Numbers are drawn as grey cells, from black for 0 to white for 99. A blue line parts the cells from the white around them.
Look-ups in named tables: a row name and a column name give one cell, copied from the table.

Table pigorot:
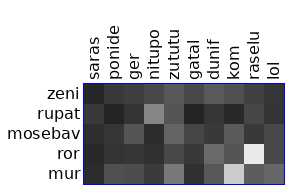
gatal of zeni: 28
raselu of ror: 91
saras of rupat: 22
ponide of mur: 31
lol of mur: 40
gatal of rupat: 14
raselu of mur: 36
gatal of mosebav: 27
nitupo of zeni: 28
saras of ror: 16
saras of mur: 17
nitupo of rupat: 52
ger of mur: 30
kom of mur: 79
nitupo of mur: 23
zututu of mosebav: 39
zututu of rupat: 33
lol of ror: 28
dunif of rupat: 21

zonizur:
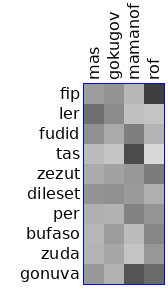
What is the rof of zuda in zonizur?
59
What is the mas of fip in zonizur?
61
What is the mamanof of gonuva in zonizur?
33
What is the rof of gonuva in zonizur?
41
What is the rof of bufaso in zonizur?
52
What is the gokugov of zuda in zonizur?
65
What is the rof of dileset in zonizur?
68
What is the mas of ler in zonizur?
43

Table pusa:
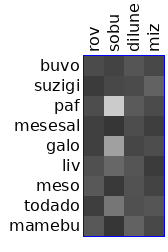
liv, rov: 31
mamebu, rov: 34
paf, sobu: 79
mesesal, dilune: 30
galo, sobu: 62
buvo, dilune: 33
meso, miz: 26
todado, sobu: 46
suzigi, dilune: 29
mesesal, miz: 24
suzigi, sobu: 28
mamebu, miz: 28
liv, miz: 23
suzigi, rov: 23
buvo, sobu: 26
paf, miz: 29
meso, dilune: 32

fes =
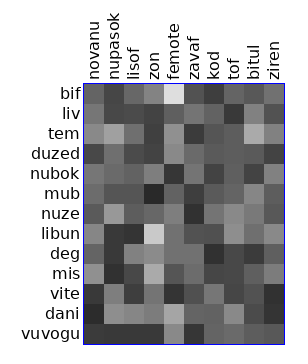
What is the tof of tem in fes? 36
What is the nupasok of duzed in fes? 43
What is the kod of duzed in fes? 35
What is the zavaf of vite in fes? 31
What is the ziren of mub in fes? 36
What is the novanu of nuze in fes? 35
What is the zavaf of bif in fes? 32
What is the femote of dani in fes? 64
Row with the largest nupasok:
tem

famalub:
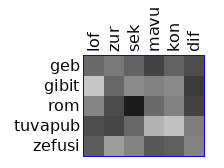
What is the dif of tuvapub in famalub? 49
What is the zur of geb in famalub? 47
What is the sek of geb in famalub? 38
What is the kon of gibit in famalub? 53
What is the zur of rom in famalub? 29
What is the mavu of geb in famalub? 26
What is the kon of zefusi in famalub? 37
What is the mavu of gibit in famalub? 50
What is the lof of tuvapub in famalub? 30
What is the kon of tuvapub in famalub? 75
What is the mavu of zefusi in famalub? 34
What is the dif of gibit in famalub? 23
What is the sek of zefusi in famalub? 51
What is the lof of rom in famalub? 52
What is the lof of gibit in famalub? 77
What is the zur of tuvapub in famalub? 27
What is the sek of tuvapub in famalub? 40
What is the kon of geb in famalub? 38
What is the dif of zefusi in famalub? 51
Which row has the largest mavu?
tuvapub

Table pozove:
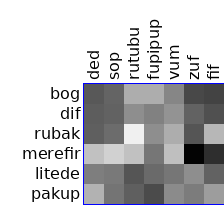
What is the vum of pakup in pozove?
54
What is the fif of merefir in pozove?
18
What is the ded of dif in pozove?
36
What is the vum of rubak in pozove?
67
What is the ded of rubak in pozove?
37
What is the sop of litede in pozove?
47
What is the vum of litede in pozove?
46
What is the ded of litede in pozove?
49
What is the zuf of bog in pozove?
28
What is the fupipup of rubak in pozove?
55
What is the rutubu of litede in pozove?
33

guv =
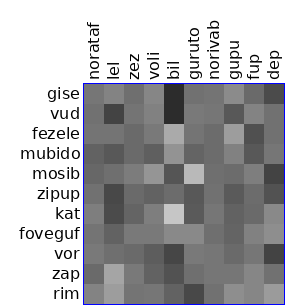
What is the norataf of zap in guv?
41
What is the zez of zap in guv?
47
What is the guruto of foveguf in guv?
53
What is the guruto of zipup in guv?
34
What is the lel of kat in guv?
29
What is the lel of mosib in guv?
43
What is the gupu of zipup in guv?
35
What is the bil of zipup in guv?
42
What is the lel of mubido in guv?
34
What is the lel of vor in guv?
43
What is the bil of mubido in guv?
57
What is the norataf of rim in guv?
51
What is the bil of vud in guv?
17
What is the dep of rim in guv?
60
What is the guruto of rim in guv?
28
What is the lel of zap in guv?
64
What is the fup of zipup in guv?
42
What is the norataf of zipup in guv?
44
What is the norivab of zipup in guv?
44

